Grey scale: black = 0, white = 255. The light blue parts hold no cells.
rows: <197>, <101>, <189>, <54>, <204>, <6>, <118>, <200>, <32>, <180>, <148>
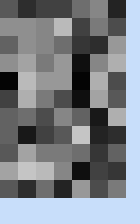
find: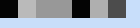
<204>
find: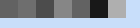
<118>
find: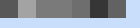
<32>

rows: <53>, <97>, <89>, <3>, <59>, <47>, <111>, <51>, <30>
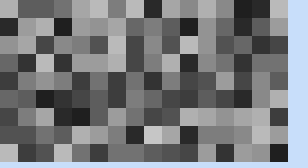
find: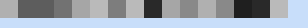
<53>
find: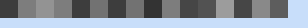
<59>
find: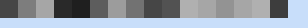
<111>
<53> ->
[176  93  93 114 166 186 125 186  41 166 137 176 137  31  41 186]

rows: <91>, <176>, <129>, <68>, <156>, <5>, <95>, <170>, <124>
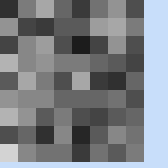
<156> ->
[ 90 167 123  78 167  58  48 102]
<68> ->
[179 135 147 123 123 102  90  68]

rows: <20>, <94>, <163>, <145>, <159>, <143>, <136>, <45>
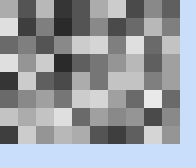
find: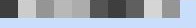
<45>
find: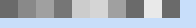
<143>

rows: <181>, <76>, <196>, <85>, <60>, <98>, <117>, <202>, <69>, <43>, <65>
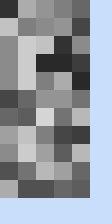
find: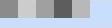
<69>
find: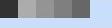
<181>
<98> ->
[ 70 103 148 148 115]
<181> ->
[ 50 172 148 127 103]
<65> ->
[172  81  81 103  93]
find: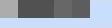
<65>
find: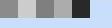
<60>

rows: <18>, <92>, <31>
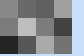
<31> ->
[ 36  87 169 115]
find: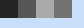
<31>
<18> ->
[136 105  96 159]

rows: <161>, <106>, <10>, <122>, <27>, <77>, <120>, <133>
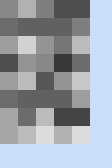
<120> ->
[166 108 187  68  68]
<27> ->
[157 187  87 148 199]
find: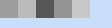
<27>

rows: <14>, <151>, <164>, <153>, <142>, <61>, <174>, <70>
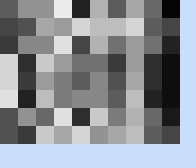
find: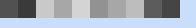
<70>
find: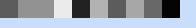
<14>

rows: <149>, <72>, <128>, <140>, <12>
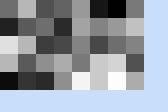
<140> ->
[183  90 143 172 121 202 212  81]
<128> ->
[224 183  61  72 131  72 110 131]
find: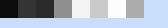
<12>
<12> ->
[ 12  52  42 143 244 202 253 172]
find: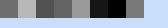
<149>
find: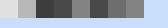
<128>

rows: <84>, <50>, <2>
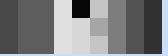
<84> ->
[ 72  93  93 224   6 197 125  83  49]
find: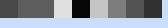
<84>
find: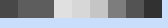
<2>
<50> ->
[ 72  93  93 224 215 166 125  83  49]

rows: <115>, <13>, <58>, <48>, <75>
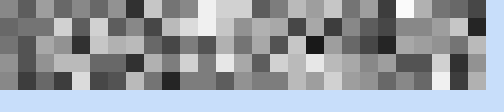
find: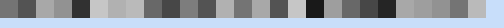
<58>
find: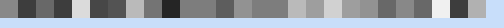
<75>
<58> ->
[116  83 168 146  49 198 177 186 104  71 125  83 177 116 168  83 198  25
 158 104  71  37 168 158 146 116 186]
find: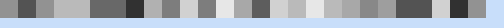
<48>

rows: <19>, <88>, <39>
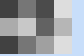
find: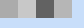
<88>
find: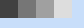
<39>
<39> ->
[ 65 118 160 221]
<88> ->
[171 200  98 182]

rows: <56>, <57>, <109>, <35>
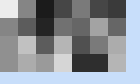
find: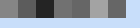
<57>
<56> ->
[236 133  27  70 122  70  58]

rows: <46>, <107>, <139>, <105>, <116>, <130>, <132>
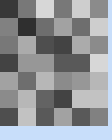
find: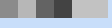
<130>
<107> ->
[129  47 110 162 110 206]

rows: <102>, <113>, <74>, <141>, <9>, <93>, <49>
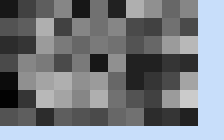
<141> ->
[ 74 134 122  74 122  23 144  33  33  53  44]
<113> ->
[ 83  94 175  65 134 113 134  74  65 113  74]
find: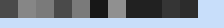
<141>
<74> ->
[ 44  53 155 122 103 122 113  83 103 155 184]
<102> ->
[ 23  65  94 134  23 113  33 175 144 103 134]
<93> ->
[  2  53 184 164 134 175 113  83  65 155 203]
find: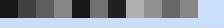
<102>

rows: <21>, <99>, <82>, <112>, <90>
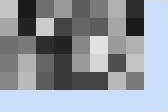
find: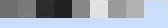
<82>
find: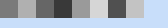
<112>
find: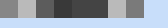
<90>
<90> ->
[134 186  92  57  68  68 186 122]

